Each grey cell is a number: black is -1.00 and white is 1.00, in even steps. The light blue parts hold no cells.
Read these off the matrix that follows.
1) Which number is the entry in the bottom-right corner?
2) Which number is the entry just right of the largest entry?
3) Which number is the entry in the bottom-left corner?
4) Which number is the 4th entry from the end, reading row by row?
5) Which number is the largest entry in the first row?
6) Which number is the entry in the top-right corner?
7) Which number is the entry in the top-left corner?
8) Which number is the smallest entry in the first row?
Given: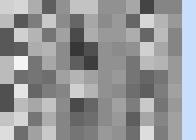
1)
0.26
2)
-0.08
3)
0.73
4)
-0.14
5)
0.68
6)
0.04
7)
0.63
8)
-0.47

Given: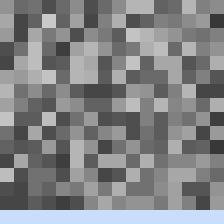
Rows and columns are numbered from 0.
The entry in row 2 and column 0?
0.21
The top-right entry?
0.10
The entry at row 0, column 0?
0.15
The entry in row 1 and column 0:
0.31
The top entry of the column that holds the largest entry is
-0.39
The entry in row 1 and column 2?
-0.23
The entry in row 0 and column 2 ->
-0.11
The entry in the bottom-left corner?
-0.45
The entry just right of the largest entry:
-0.23
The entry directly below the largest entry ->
-0.05
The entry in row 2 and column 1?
-0.45
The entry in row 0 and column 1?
-0.17
